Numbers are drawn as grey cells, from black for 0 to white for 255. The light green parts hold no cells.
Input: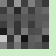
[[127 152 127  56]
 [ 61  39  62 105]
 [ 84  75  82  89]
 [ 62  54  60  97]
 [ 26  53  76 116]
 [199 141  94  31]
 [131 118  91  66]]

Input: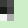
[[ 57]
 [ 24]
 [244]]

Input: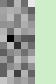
[[126 181 232]
 [164 169  96]
 [159 127 126]
 [145 129 152]
 [179 186 165]
 [189 122  86]
 [126  49 108]
 [ 95 152 149]
 [154 187 197]
 [ 99 161 145]
 [ 98  62  99]
 [197 149 139]]

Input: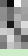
[[100 250]
 [142 150]
 [140 178]
 [159 164]
 [205  92]
 [137 146]
 [122 172]]

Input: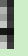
[[100]
 [179]
 [157]
 [196]
 [ 23]
 [151]
 [203]]

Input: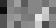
[[ 41 159 134 114]
 [ 11 124 134 204]
 [ 87 154 121 196]
 [ 85  96 141  76]]
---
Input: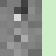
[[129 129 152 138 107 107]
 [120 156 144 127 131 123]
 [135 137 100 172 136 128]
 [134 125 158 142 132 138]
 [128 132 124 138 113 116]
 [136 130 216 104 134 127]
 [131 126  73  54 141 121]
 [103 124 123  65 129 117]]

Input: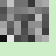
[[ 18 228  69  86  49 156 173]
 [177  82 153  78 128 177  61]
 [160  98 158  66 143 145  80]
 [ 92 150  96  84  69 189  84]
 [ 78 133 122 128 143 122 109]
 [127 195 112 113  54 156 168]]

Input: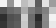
[[ 53  84  93 200 111  56 134 233]
 [ 46  80  87 207 108  42 138 243]
 [ 82 105 115 171 123 104 128 198]
 [244 150 245 190 210  93 227 157]]

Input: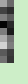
[[112  53]
 [ 90  59]
 [210 125]
 [172 114]
 [124  26]
 [  4  42]
 [127  92]
 [ 67  45]
 [165 105]]

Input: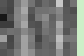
[[ 84  93 124 161 142 102 105 101 148  95 107]
 [ 95  73 111 161 120  84 103  96 174  88 109]
 [160  70 114 162 126  67 102 110 190 119 120]
 [102 113 110 136 115  83 116 106 153  85 110]
 [ 61  61 129 166  84  79 124 102 169  95  90]
 [ 23  81 134 150  77 121 139  98 127  90  92]
 [ 79  69 131 168  88 113 114 119 136  88  79]
 [ 85  72 120 154 115  84 106  95 199  83 115]]

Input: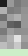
[[189 172 200 145]
 [152 178 226 159]
 [122 157 143 144]
 [152  97  88 151]
 [111 160 175 150]
 [177 123 129 146]
 [ 28 153 121 135]]

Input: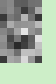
[[ 57 166 156 216 149  68]
 [158 150 110 192 192 180]
 [138  90  42  63 101 194]
 [147  72 118  58  96 225]
 [134 112 165 229 148 130]
 [ 99 172 145 148 152 186]
 [ 56 121 106 181 114  55]
 [123 139 110  59  99 169]
 [127 136  94  92 112 114]]
